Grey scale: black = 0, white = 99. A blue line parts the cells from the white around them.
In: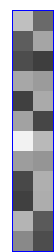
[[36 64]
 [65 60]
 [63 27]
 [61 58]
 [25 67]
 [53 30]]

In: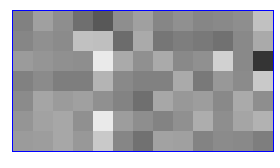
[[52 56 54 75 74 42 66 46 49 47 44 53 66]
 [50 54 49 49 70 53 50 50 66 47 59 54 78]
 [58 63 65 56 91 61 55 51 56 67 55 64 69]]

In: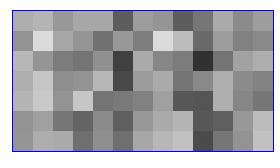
[[57 85 65 58 44 59 49 85 73 41 61 50 53]
 [68 77 55 57 71 28 60 66 45 53 68 54 51]
 [57 62 46 39 54 37 59 66 70 34 37 59 73]]

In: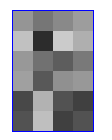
[[75 17 79 68]
 [62 34 56 59]
 [32 74 25 32]]

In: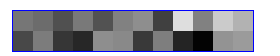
[[28 48 21 15 55 53 22 49 14  1 57 60]]

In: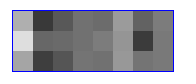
[[86 40 41 44 48 58 23 47]]

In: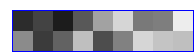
[[54 23 38 74 30 50 83 76 74]]

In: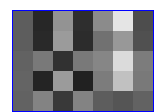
[[36 16 60 17 44 59 31]
 [39 14 60 13 48 75 47]]
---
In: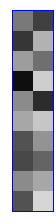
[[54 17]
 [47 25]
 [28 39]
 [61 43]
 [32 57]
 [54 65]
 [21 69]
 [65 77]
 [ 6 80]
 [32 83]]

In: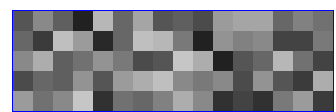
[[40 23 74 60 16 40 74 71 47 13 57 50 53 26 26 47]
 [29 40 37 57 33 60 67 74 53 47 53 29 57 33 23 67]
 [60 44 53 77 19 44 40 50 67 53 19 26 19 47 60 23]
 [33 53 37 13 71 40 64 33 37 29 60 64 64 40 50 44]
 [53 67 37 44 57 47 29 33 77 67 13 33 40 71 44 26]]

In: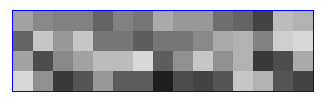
[[63 30 53 63 73 73 84 36 56 77 56 69 22 30 66]
 [63 53 50 50 39 50 46 66 59 59 43 39 26 73 69]
 [84 56 22 33 59 36 36 12 30 26 33 77 69 33 26]
 [39 77 59 77 46 46 36 46 46 53 66 69 50 80 84]]

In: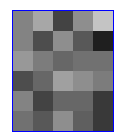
[[51 26 40 40 22]
 [51 30 55 34 12]
 [44 34 55 37 22]
 [30 40 62 55 48]
 [59 48 40 44 44]
 [51 65 26 55 76]]

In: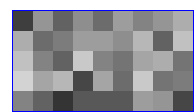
[[51 38 20 34 34 34 61 58 27]
 [67 42 48 61 61 55 71 38 75]
 [75 51 38 78 51 45 64 67 45]
 [24 58 38 55 42 61 51 58 67]
 [82 64 71 27 64 42 78 45 48]]

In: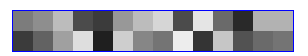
[[23 38 62 86 12 80 52 45 92 20 77 32 41 45]
 [48 55 73 29 23 59 73 83 29 89 41 16 69 69]]
